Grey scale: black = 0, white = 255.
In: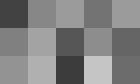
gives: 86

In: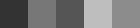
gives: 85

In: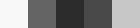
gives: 44

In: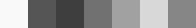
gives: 113

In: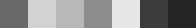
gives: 141

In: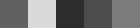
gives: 45
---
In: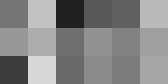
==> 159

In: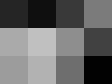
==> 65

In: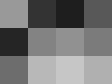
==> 123

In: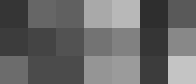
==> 136

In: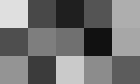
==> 167

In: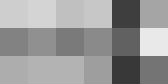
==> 233

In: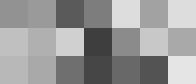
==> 169
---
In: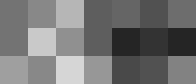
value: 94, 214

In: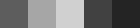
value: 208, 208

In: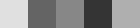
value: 135, 224

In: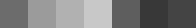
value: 200, 200

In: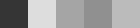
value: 165, 221

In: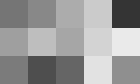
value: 166, 234
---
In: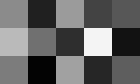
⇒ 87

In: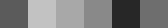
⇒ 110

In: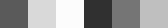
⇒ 191

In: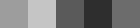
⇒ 108

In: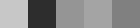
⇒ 128

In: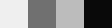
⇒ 9

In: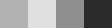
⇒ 43
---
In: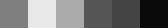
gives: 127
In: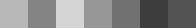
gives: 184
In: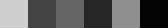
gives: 207
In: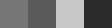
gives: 118
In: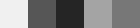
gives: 240
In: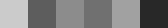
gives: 203
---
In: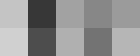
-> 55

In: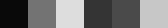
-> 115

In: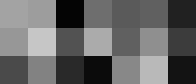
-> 157

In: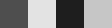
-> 227

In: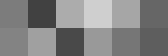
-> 65

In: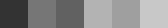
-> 118

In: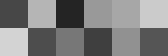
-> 181

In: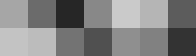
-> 107

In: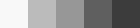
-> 187
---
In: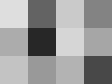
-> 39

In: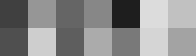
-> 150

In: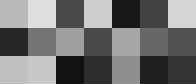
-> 116

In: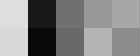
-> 24

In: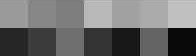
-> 134

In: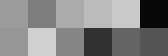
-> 126

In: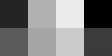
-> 177

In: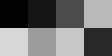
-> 21

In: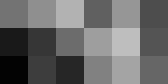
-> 54

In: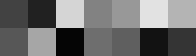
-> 33
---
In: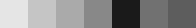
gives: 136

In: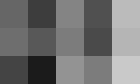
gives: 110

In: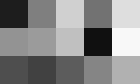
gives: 133

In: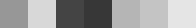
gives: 181

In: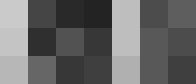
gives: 82

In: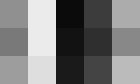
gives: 136

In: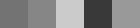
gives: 134

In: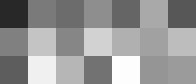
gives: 149

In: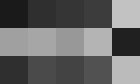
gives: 74

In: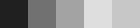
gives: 163
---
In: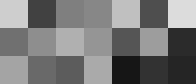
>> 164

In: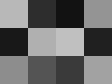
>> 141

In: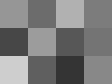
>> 206

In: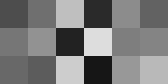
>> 104

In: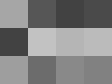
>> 158

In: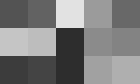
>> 60

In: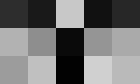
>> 156

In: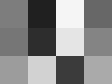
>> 156

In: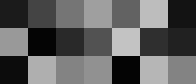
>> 12
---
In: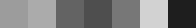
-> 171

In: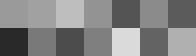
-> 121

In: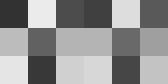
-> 56

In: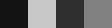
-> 200

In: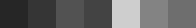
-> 53

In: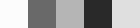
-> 105
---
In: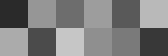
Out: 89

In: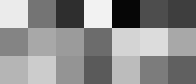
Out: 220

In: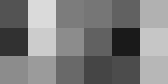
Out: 26

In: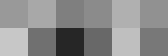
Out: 176

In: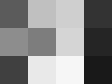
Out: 213

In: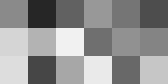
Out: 145
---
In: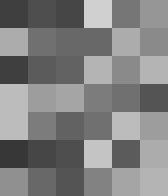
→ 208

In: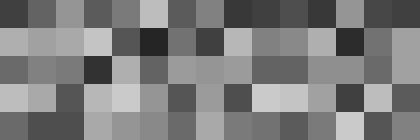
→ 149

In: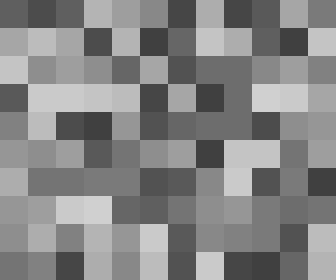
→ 89

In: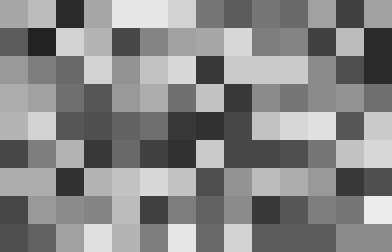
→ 161

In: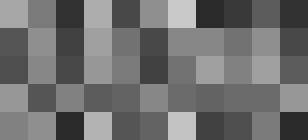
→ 57

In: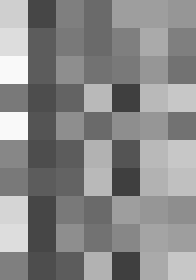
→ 158
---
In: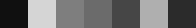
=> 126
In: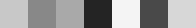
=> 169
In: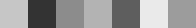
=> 140
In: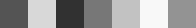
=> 49
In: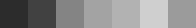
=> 132
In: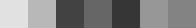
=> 66
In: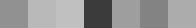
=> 192
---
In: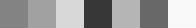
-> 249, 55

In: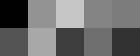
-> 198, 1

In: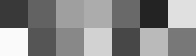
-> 250, 35

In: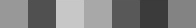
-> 199, 59

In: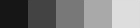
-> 221, 22

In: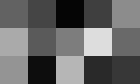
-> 221, 5

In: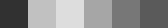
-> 221, 49

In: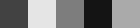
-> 229, 20

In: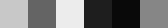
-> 236, 9

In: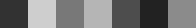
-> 206, 34
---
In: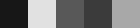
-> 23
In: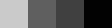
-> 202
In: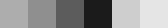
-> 173
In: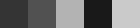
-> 52
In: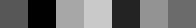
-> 87
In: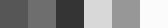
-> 86
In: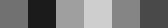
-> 113
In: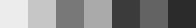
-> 236
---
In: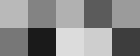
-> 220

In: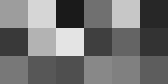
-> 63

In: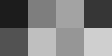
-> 191

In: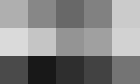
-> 148

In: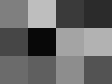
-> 8

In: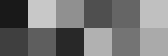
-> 177
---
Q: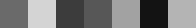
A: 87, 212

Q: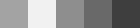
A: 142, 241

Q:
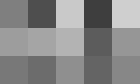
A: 179, 207

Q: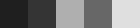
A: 175, 223

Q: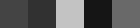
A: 195, 195

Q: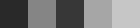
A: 55, 198

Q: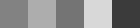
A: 116, 216
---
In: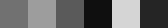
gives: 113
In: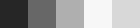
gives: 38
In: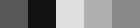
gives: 88
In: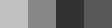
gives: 192
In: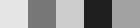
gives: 229
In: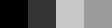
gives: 1
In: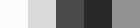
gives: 251
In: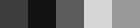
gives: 61
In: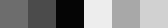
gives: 109
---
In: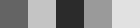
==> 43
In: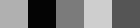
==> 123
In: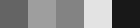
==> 131
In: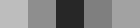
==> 39
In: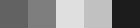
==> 223
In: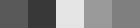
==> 229
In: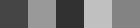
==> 49
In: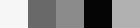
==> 139
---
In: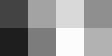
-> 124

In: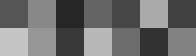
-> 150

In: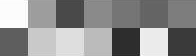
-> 201

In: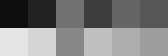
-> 213

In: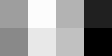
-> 232

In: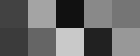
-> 101

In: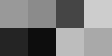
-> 13
